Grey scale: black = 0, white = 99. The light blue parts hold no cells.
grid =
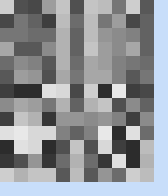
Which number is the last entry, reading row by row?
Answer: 73
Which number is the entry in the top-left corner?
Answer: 80
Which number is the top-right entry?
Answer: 34
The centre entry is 28
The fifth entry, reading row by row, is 76
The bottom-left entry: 80
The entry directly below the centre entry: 38
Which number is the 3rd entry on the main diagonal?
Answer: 42
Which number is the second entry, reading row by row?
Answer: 31
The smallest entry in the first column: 17
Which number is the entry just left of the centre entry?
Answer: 84

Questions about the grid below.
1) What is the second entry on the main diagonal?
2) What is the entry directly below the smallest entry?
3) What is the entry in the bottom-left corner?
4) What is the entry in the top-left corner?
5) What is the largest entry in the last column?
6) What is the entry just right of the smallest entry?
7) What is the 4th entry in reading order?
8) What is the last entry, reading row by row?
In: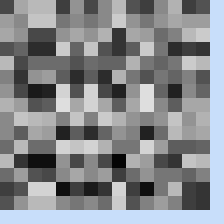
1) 53
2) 24
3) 32
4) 28
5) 79
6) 69
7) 72
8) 20

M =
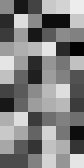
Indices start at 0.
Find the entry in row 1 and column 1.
86
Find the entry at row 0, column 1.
9
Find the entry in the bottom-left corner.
29
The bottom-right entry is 89
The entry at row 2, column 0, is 23
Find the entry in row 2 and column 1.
61
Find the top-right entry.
92
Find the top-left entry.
54
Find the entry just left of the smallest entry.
16
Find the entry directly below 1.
75
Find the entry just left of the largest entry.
82
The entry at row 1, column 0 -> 16
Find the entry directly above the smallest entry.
50
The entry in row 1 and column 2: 54

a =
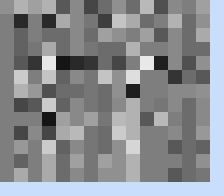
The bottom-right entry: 46
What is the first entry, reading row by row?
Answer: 56
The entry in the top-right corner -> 62
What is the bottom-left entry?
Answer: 49
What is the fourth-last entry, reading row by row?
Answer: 49
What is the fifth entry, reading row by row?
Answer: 34
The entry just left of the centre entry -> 46
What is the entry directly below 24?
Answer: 62
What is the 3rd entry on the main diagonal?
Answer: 49
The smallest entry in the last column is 34
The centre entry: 42
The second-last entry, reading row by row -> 42
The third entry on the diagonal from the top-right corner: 53
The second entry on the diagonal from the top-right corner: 42
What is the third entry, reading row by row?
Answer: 62

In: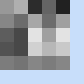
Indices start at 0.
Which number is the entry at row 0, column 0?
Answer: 59
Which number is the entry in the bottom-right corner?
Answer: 52
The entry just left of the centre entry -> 28
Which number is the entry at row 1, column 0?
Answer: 52
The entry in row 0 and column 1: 68
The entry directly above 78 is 88
